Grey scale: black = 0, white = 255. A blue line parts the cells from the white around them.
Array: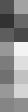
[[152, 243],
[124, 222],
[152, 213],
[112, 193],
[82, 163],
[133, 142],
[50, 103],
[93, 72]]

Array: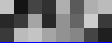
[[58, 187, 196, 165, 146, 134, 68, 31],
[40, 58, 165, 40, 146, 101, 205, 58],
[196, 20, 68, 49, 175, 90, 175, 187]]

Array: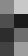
[[138, 200],
[66, 158],
[45, 109],
[78, 27]]

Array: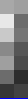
[[168, 159],
[201, 117],
[232, 108],
[137, 86],
[159, 75],
[54, 66],
[108, 45]]

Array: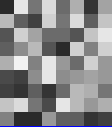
[[175, 242, 129, 230, 152, 107, 208, 152],
[42, 230, 117, 219, 107, 175, 52, 163],
[196, 219, 117, 74, 230, 185, 152, 175],
[84, 208, 163, 107, 107, 84, 196, 230],
[95, 141, 185, 84, 42, 208, 129, 208],
[185, 95, 64, 208, 117, 219, 95, 196],
[74, 64, 141, 230, 141, 152, 163, 152],
[64, 52, 95, 52, 107, 185, 175, 117],
[129, 42, 42, 152, 95, 95, 52, 64]]

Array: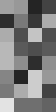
[[121, 172, 205, 67],
[162, 152, 36, 67],
[184, 142, 45, 142],
[45, 121, 55, 172],
[227, 111, 111, 99],
[184, 90, 78, 90],
[172, 78, 196, 78],
[133, 36, 205, 152]]

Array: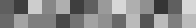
[[105, 163, 126, 126, 72, 115, 163, 144, 105, 187, 84, 187, 126, 187],
[95, 62, 205, 135, 175, 62, 95, 154, 215, 175, 144, 53, 95, 215]]
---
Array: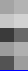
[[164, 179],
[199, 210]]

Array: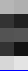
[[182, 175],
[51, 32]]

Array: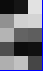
[[11, 21],
[145, 208]]

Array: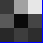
[[57, 161],
[89, 10]]

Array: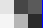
[[228, 70],
[245, 182]]

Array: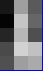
[[23, 159],
[4, 197]]
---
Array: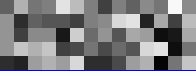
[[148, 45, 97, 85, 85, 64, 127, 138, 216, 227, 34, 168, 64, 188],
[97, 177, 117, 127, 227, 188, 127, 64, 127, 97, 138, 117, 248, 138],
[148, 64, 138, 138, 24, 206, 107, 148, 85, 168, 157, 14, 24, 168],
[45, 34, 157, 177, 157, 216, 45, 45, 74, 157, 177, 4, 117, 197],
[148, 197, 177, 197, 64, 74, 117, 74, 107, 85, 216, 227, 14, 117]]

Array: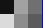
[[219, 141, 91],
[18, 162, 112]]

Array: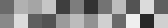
[[137, 219, 95, 83, 155, 188, 146, 208, 106, 239, 40, 208],
[106, 177, 165, 198, 62, 125, 50, 115, 188, 83, 219, 95]]

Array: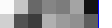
[[208, 82, 60, 176, 155, 144, 94],
[251, 197, 104, 133, 124, 164, 18]]

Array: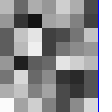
[[151, 52, 19, 163, 173, 129, 64],
[151, 31, 93, 105, 228, 207, 185],
[117, 216, 105, 139, 52, 41, 84],
[173, 195, 129, 163, 74, 52, 84],
[185, 105, 173, 151, 207, 173, 74],
[251, 163, 207, 129, 74, 139, 216],
[93, 195, 228, 64, 74, 117, 195],
[93, 185, 239, 64, 117, 139, 151]]

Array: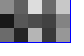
[[24, 87, 76, 66, 131],
[107, 36, 181, 57, 151],
[140, 96, 221, 107, 200]]
